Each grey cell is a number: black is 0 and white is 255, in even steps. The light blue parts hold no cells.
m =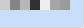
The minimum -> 48
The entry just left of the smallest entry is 183

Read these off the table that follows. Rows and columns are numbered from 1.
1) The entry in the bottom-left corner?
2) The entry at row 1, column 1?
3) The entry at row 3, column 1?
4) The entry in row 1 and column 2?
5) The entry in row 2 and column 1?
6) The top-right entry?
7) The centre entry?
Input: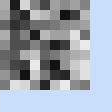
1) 121
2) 173
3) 100
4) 28
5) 161
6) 130
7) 89

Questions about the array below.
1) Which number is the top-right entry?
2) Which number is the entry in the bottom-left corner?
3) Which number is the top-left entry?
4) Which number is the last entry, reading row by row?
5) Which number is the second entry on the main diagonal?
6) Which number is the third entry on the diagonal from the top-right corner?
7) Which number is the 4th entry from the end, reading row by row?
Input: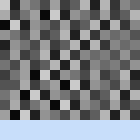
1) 106
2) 159
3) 202
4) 52
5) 61
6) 181
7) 181

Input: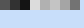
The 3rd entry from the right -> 196
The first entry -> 84
